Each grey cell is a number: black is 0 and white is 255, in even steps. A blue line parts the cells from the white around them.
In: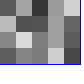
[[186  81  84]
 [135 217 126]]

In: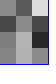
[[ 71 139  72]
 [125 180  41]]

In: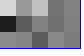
[[ 29  91 131]
 [139 133  92]]

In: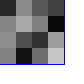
[[132 169 127]
 [141  78  50]]

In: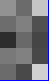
[[109 128  80]
 [ 45 105  69]]

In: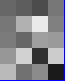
[[119 177 234]
 [123 103 159]]

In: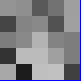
[[ 69 132 137]
 [125 137 179]]

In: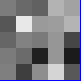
[[ 86 232 154]
 [102 130 122]]
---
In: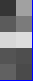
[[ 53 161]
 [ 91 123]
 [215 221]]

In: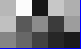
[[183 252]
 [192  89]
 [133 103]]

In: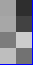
[[163  46]
 [167  66]
 [124 204]]

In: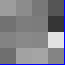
[[157 140]
 [114 125]
 [131 137]]

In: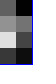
[[ 96   2]
 [146 115]
 [223  68]]

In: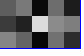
[[ 94 121]
 [ 59  33]
 [133 100]]

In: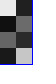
[[234  32]
 [ 16 107]
 [101  42]]
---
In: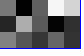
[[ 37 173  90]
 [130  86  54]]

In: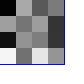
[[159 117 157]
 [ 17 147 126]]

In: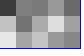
[[194 115 171]
 [231 165 196]]

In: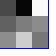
[[ 97 125 140]
 [141 205 119]]

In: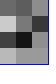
[[203 121  56]
 [ 65  20 143]]

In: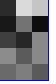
[[ 24 115  14]
 [ 63  38 137]]

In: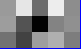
[[157  83   2]
 [114  66 158]]

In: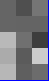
[[101 100 100]
 [185 112  61]]

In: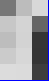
[[199 212 101]
 [189 211  53]]
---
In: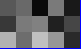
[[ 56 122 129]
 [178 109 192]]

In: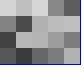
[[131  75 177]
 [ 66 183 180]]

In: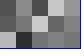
[[ 91 119 202]
 [184  46 116]]

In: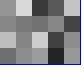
[[135 121 114]
 [189 133 205]]

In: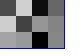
[[206  66 150]
 [164 153   2]]

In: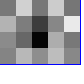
[[179 125  61]
 [139 103   5]]

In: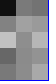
[[130 161 154]
 [193 142 182]]

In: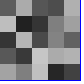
[[190  33  53]
 [ 53 181  74]]
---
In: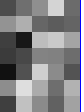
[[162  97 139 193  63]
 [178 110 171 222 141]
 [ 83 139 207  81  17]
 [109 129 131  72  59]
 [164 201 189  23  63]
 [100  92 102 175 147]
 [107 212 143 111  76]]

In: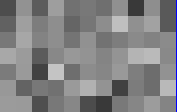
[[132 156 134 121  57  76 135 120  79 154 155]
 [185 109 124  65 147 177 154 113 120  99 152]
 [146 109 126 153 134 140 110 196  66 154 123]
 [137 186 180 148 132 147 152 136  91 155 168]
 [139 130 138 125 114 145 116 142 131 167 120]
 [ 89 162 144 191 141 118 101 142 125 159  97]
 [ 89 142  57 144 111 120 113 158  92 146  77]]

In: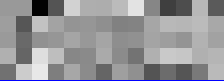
[[186 121  85 108  84 144 159 101 139 167 126 232 204 113]
 [181 176 198 201 176 115 139 170 138 135 190 222 101 176]
 [162 178 148 158 164 145 142 165 152 165 150 145 105 154]
 [168 187 182 184 166 131 129 143 150 148 163 194  86 158]
 [ 90 183  77  63 134 227 187 173 174 210  84   2 153 153]]

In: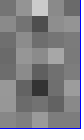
[[125 125 154 127 135]
 [137  98 114 107 151]
 [156 111  51  99 152]
 [125 112  95 139 109]
 [122 167 139 150 106]
 [123 117 110 140 111]
 [148 142  78 115 138]
 [106 138 203 148 116]]

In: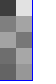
[[151 100]
 [167 110]
 [119 163]
 [164 127]
 [226  61]]

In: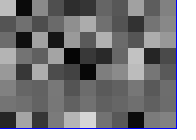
[[130 123  11  88 114 214 181 123  54 165  38]
 [108  96 111 102  96 113  97 119  99 111 116]
 [109  89 119  97  90 108  84 120  98 102 129]
 [ 89 118 188 139 126   7  66  76 174  55 153]
 [ 74  37 194 104  41  56   5 164  96 115 180]
 [152 173  85 107 177  90 154  21 162  15 108]
 [136 116  50  83 112 172 143 106  77 112  84]
 [129  93 161  87 101  53  45  79 138  10 190]]

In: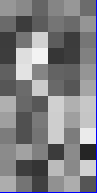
[[ 85 173 145  64 116 173]
 [210 137 187  52  61 137]
 [ 37 139  59 128 162 139]
 [235 124 206 116  80 124]
 [197 159 206 121  80 159]
 [199 176 208  87 104 176]
 [165  86 105 203 107  86]
 [149  96  99 133 227  96]
 [129  61  54 243 222  61]
 [118  60  92 210 117  60]
 [149 106 117  92  60 106]
 [108 151 133 101 137 151]]

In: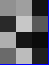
[[ 32 188 106]
 [ 11  21 175]
 [ 89 199  41]
 [ 19 159 145]]
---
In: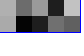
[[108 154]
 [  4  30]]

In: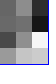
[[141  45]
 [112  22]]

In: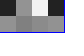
[[147 242]
 [128 139]]

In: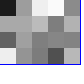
[[157 239]
 [169 187]]

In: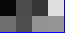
[[ 76  55]
 [ 78 148]]

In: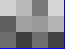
[[184 120]
 [161 153]]

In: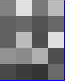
[[224 121]
 [104  84]]

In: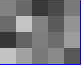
[[105  56]
 [196 131]]

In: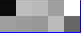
[[190 185]
 [155 151]]
